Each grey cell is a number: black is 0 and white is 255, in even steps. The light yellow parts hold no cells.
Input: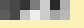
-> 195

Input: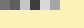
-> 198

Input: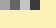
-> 197

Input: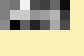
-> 95

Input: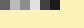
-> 141

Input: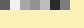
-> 166

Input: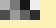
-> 98

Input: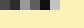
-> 153
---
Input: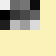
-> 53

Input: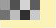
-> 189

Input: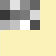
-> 111

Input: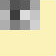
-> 61

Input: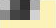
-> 67

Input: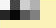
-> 7

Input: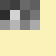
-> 211
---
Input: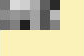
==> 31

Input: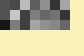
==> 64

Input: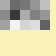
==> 212

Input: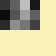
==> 117

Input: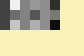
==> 130

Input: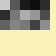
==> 120
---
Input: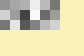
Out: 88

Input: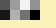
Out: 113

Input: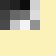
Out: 243

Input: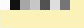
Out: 167

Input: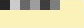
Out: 104

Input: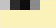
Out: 13
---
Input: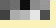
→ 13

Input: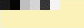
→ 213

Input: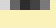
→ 45

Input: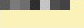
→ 196

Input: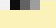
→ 13

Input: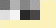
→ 178

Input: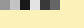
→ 227
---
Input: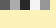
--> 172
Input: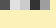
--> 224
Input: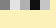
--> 227
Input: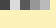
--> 218
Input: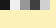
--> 239
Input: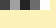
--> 161
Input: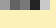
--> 99
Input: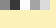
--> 56
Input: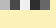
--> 73
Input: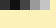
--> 16
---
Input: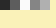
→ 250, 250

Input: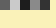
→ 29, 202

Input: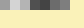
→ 80, 212

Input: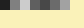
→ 95, 204

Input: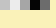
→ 166, 236

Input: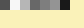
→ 104, 247

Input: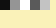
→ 255, 255

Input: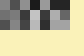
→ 195, 195
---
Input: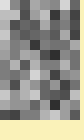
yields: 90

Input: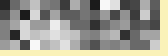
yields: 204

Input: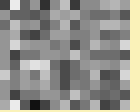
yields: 181

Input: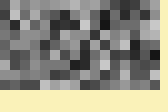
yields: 86

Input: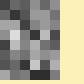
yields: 124

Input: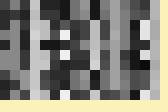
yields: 180
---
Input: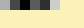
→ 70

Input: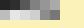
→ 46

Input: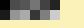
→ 76

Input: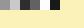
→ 201

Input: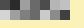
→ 43

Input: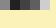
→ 33
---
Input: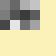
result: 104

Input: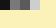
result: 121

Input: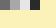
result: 168

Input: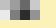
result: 157

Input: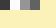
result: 252

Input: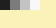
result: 123

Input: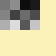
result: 141
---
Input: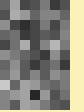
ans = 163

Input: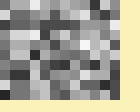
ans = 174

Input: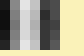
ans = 136

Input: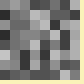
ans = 156

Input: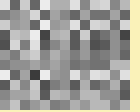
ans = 102

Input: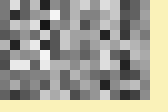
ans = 221

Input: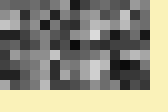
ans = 98

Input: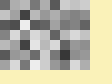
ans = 174

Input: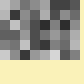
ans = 162
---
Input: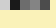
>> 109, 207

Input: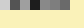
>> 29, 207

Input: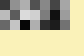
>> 208, 219

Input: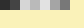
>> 186, 226

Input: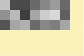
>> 166, 216

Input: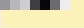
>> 63, 237

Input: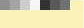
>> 246, 246
